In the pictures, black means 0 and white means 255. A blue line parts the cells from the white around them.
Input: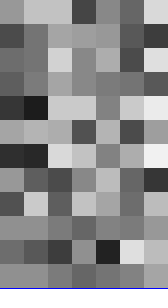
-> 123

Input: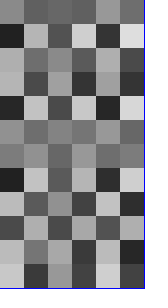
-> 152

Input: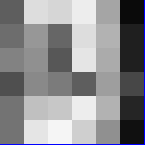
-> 245

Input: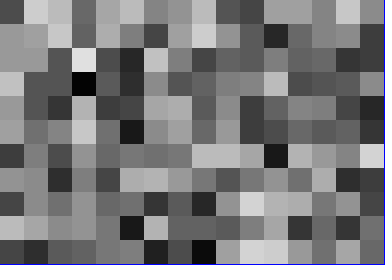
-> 90

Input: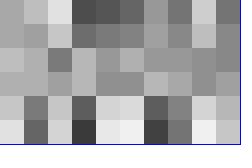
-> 212

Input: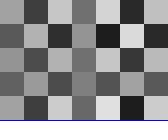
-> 204

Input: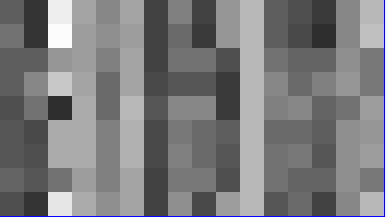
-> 230
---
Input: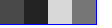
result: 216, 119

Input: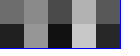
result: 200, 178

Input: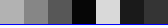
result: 218, 177

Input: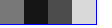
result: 217, 120

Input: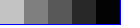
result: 196, 127

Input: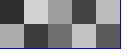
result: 210, 194

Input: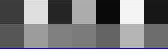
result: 243, 222

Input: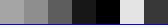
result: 227, 164

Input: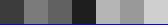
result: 206, 180

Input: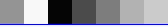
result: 248, 203
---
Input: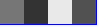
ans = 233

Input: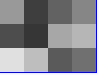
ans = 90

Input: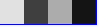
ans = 172

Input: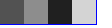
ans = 32

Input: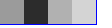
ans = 177

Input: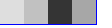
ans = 52
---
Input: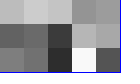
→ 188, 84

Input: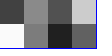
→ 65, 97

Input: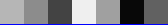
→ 182, 97

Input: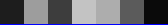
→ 29, 10

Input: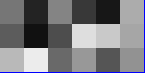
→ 118, 146

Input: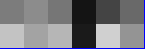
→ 124, 148

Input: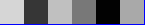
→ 214, 169

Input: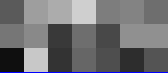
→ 90, 84
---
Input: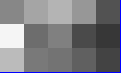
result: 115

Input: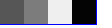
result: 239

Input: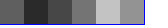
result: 71

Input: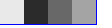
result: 104

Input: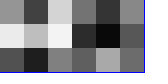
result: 128

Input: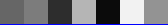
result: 45

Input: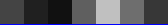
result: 17

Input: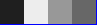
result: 152
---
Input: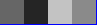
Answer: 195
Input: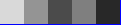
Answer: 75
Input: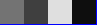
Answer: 223
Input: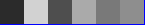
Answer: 78
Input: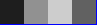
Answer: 205
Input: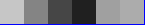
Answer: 70
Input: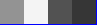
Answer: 82
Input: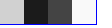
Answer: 68
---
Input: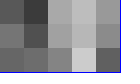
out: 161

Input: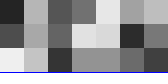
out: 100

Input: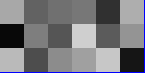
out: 85

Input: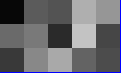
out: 42

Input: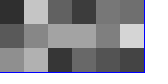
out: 163

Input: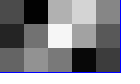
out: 246
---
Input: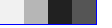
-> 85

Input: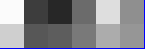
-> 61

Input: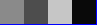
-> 77

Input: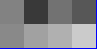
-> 87

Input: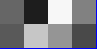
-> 73

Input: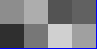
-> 83

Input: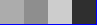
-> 142

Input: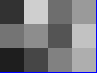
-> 50
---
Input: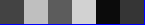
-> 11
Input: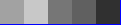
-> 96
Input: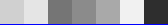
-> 241
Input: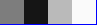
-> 186
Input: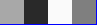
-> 250
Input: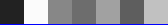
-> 94
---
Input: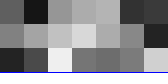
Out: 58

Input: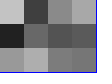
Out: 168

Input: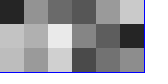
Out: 202

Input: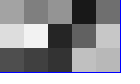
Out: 111

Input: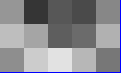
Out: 135

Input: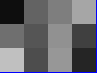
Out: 166
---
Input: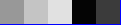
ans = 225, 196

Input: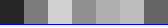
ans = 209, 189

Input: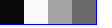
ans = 249, 164

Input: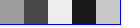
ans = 237, 200

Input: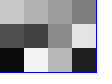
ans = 243, 228

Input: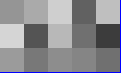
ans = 213, 207
